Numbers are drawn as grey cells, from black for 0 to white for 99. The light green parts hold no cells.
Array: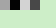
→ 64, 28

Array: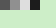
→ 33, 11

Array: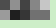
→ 30, 44

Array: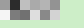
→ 61, 82

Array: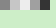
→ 52, 20

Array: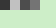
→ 21, 45

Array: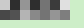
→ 79, 49

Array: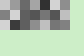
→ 78, 50
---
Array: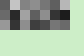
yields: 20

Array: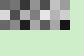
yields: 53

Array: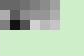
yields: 7

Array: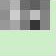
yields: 64

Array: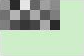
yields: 30

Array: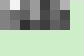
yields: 46

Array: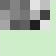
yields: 33

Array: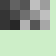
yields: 15

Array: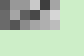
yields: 33
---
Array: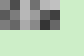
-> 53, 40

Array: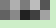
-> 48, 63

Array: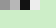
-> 58, 92

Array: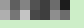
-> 60, 42

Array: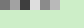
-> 46, 72

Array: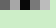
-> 39, 73

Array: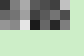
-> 20, 49
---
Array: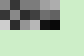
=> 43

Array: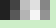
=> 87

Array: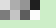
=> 58

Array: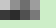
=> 43

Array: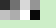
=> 84

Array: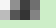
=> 25

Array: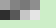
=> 47

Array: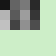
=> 61
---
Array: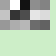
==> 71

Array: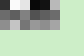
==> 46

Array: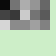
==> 54

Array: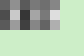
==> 25

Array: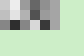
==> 52

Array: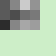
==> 65

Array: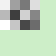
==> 28
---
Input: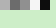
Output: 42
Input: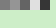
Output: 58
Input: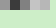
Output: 23
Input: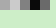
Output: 79
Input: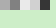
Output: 50
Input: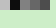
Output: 5
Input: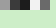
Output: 23
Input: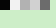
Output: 94
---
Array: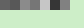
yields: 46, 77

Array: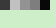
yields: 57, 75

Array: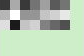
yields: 58, 99

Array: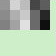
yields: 78, 87

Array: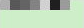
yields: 51, 81

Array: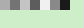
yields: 36, 93

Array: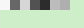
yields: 32, 96
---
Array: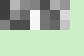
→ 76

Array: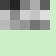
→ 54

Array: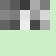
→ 66

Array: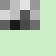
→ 42

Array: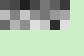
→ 86

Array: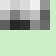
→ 41

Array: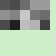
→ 25
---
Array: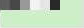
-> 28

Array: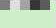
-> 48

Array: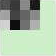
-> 53

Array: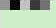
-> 58

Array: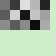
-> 54

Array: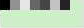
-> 89
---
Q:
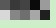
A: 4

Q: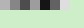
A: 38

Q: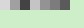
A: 48

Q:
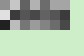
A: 64

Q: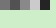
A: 79

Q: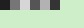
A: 69

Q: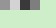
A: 22

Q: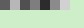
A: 54
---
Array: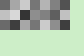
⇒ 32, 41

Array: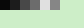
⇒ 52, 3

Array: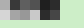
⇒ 17, 83

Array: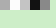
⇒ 53, 67

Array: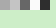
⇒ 18, 66

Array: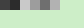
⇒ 69, 25

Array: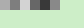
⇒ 53, 67

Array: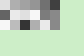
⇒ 25, 96

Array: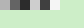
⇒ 95, 70
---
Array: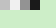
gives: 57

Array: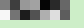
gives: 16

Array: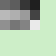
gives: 21

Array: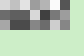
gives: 97

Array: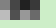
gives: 13

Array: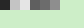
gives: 42
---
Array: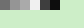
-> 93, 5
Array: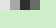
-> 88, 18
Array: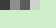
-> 81, 23
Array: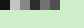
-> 76, 7
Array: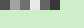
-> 90, 21
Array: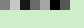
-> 77, 0
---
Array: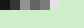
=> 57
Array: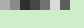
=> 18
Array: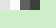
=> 37
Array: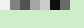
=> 32
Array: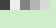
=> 51
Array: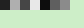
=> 27
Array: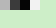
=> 2
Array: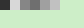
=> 52
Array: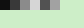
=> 54
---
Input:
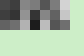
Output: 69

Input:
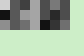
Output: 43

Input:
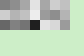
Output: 45

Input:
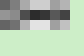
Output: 70

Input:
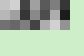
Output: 49

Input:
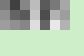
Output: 52

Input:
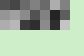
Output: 23

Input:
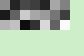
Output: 5
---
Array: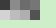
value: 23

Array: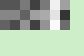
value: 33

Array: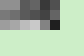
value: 56

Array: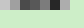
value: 77

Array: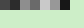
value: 27

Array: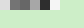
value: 86

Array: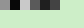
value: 57

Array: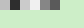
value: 74
